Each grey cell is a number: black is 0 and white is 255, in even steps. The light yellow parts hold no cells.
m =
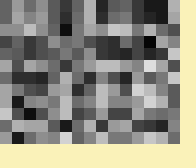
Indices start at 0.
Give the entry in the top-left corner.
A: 99
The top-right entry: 177
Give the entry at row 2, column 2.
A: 188
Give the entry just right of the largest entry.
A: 165
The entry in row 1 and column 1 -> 165
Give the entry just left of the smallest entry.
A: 68
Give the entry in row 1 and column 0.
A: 99
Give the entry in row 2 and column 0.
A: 142
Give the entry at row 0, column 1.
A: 154
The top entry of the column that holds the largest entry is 25
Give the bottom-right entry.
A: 108
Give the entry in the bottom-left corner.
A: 154
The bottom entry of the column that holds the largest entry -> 198
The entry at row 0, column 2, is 108
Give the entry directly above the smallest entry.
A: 177
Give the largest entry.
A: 221
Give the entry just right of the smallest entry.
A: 165
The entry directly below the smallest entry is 37

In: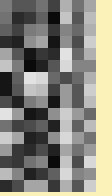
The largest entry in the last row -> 205
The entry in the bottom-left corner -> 43
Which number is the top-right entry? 165
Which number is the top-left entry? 123
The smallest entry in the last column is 105
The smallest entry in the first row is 65
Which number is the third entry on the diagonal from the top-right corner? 132
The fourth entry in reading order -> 114
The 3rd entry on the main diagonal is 123
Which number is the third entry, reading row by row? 86
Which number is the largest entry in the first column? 226

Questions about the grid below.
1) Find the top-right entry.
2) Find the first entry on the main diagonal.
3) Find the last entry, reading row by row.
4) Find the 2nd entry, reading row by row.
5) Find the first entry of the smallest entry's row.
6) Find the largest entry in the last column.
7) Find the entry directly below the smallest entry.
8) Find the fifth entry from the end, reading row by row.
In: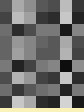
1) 55
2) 88
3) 24
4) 169
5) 121
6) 142
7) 199
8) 169

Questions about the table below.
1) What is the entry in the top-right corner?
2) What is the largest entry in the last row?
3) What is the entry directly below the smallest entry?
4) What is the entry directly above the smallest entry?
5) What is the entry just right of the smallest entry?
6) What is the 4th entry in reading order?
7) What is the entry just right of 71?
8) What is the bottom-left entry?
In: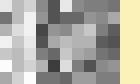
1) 116
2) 252
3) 116
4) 104
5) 221
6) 138
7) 148
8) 168

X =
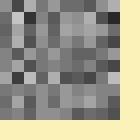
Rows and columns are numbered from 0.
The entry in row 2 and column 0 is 99
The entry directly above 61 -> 164
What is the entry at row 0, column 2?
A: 175
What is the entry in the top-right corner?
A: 175
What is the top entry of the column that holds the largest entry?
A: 71
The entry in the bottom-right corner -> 81
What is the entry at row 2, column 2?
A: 99
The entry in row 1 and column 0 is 108
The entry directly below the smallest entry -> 108
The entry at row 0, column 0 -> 143
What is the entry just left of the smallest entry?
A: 81
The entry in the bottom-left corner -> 120
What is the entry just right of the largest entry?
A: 52
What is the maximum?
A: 196
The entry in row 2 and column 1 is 164
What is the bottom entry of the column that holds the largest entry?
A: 131
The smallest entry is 40

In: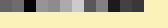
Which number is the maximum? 203
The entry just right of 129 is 27
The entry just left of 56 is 66
